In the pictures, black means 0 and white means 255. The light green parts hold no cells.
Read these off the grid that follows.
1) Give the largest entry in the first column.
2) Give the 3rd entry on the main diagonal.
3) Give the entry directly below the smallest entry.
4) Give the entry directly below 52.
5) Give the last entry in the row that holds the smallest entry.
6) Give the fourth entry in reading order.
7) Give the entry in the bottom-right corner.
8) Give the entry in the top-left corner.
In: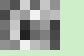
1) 145
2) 52
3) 241
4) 33
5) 71
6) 103
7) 81
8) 115

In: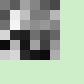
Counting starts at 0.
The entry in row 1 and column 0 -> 81
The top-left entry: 123
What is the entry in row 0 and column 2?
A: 162
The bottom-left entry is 203
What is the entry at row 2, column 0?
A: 111
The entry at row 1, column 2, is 192
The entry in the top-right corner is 71
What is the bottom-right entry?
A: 173
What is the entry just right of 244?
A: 162

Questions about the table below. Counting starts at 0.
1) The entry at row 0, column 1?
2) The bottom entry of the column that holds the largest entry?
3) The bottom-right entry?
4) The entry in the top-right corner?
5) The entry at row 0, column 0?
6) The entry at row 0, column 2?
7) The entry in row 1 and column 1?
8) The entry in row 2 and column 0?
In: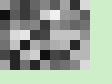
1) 101
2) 101
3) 217
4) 217
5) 164
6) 57
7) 90
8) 78

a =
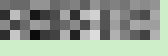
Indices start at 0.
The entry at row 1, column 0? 45
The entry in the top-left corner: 117
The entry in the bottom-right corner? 177
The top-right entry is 147
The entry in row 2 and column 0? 138
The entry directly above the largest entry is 158
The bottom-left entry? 45
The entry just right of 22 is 57
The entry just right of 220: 75
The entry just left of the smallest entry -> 129
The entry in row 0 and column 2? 105
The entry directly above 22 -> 147

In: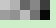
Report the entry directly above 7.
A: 60
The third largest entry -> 178
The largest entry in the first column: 199
